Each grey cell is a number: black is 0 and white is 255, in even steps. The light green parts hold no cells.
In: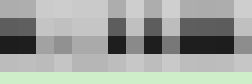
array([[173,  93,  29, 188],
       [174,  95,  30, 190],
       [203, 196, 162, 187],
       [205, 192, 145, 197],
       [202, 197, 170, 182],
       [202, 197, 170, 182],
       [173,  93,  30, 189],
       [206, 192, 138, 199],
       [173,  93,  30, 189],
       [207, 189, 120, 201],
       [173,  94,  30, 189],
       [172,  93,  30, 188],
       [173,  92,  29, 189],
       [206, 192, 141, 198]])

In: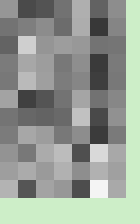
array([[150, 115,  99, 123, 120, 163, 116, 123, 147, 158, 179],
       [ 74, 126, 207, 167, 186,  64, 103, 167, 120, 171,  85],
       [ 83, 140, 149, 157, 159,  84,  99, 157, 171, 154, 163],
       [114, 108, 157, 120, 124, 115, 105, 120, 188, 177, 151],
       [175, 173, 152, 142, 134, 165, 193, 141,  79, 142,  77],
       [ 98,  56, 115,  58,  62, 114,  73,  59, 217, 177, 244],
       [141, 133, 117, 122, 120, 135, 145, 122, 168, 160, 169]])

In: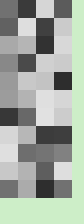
array([[113,  97, 169, 136, 154, 156,  55, 214, 223, 200, 113],
       [ 58, 222, 181,  74, 200, 179, 104, 183, 110, 179, 171],
       [214,  64,  50, 208, 195, 223, 225,  60, 116,  94,  46],
       [ 91, 203, 216, 203,  45, 214, 204,  62, 129, 222, 113]])

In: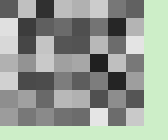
array([[ 91, 224, 216, 177, 209, 142, 156],
       [192,  60,  70, 147,  74, 160, 120],
       [ 48,  95, 196, 201,  76, 105, 138],
       [189, 107,  85, 160, 125, 184, 113],
       [177,  79,  83, 167,  93, 177, 108],
       [204, 116, 184,  32, 125,  80, 229],
       [119,  38, 108, 191,  36, 141, 108],
       [ 97, 180, 228, 120, 158,  85, 201]])

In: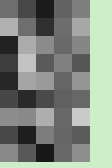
array([[110, 177,  34,  61,  39,  71, 141,  72, 137],
       [ 72, 110, 172, 194, 165,  41, 137,  30,  88],
       [ 27,  47, 139,  90, 154,  74, 174, 125,  24],
       [ 99, 109, 105, 128, 101,  96, 103, 102, 103],
       [127, 167, 134,  86, 149, 103, 202,  91, 142]])

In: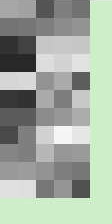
array([[167, 115,  50,  40, 213,  54,  92,  73, 134, 153, 224],
       [162, 118,  66,  40, 216,  50,  92, 127, 127, 156, 222],
       [ 85, 127, 198, 220, 147, 170, 140, 209, 183, 147, 119],
       [127, 140, 200, 211, 170, 125, 151, 245, 150, 126, 149],
       [114, 148, 198, 225,  93, 200, 172, 230, 154, 119,  80]])
